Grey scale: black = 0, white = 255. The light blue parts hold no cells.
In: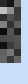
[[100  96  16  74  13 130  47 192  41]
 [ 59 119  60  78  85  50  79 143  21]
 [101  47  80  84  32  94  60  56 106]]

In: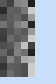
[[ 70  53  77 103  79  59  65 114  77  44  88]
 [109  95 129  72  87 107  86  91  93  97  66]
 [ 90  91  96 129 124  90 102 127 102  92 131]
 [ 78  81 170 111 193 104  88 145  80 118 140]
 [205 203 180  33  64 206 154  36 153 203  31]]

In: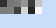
[[124  48]
 [127 118]
 [ 63 123]
 [214 149]
 [ 37  59]
 [249 196]]

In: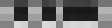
[[131 159 180 115]
 [131 159 179 115]
 [217  32  28  64]
 [210  31  24  63]
 [131 159 180 115]
 [131 159 180 115]
 [218  32  25  62]
 [213  32  28  74]
 [132 159 180 115]
 [210  30  25  66]
 [215  32  26  63]
 [212  31  24  63]
 [216  29  24  61]
 [207  31  26  74]
 [131 159 180 115]
 [131 159 180 115]]

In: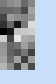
[[181 161 154 149 206   3  50  70 102 124]
 [139 109  98 102  68  22 103 156 104 139]
 [ 67 164  83 113 230 195  21 141 112 150]
 [165  62 119 159 170 200 119 133  75 105]
 [ 74 156  64 123 163 205 220 151 163 134]]

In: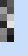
[[124 136  38 116 157  50]
 [ 22  47 227 196  83  96]]
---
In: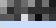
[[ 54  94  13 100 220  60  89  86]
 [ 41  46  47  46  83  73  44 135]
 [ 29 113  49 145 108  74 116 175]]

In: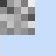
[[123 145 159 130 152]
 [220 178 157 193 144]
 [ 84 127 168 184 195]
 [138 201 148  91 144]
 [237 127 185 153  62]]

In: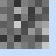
[[196 132 105 121 144  99 143]
 [ 98  69 104 106  49 112  54]
 [186 111 152  77 120  98 121]
 [162 147  84  71 203 105  94]
 [ 97  85  65 123  62 100 141]
 [ 84 134  58 144 174  99 106]
 [114  82 112 126  50 108 137]]

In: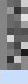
[[138  99 106 132]
 [138 200  48 132]
 [ 28  99 124 131]
 [202  70 106 132]
 [101  99 213 132]
 [ 80  87  78 132]
 [161  99 106 134]
 [225 119 106 132]
 [114  50 154 132]
 [207  99 106 132]]

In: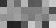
[[216  61 159 199  87  37  34 171]
 [165 126 142 123 139 160 148 146]
 [ 78 149 129 128 126 154 152 175]
 [199 173  93  89 182 112 153  52]]

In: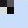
[[ 10 220]
 [ 87  26]]

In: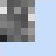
[[132  89 109  92  34]
 [152 127 100 109  97]
 [134  83  99 121 128]
 [222  78  85  97 118]
 [165  91 149  91 228]
 [121 110  92  85 169]]

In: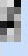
[[164 192 155]
 [155 210  90]
 [124   6  26]
 [186 103 190]
 [100 117 179]
 [  6 221 202]]

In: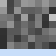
[[ 51  77  99  63 110 105 133  47]
 [108  98  97 129  88  57  92  47]
 [130 112  70  83 120  88  88  49]
 [ 85  50 128  90 109  86 146 110]
 [196  55 124  72 159  72 114 120]
 [ 49 124 100  94  96 146  71 150]
 [124 150 125 146 152 105  68 178]]
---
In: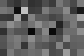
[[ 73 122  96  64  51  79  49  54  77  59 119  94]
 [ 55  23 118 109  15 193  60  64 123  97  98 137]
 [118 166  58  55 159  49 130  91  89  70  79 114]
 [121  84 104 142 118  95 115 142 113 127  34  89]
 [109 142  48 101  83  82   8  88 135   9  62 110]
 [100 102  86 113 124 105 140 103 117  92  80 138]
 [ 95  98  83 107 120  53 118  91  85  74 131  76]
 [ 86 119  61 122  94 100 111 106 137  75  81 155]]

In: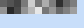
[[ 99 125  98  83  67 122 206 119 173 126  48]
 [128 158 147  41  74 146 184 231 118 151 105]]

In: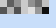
[[110 192 202  95 147 202 145]
 [151  14  85 179  81 202 223]]

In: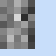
[[141  80 142 125 175]
 [ 99  54 107 129 150]
 [ 45 131 135 108 214]
 [161  97  88 111 135]
 [117  71 132 162 152]
 [169  55 116 186 119]
 [134  66  91 151 127]]

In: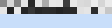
[[213 234 137 215 130 229  41 230 171 233 231  61 231 218 215 237]
 [230 198 229  34 233  37  55  39  44  43  35  41  41 225 229  45]]

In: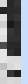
[[ 39  51 216]
 [ 42  44  36]
 [ 43  52 226]
 [ 25  42 206]
 [ 53  44 230]
 [ 48  47 224]
 [ 40  40  77]
 [ 47  35 229]
 [220 218 227]
 [216 223 192]
 [ 55  30 217]
 [216 212 210]]
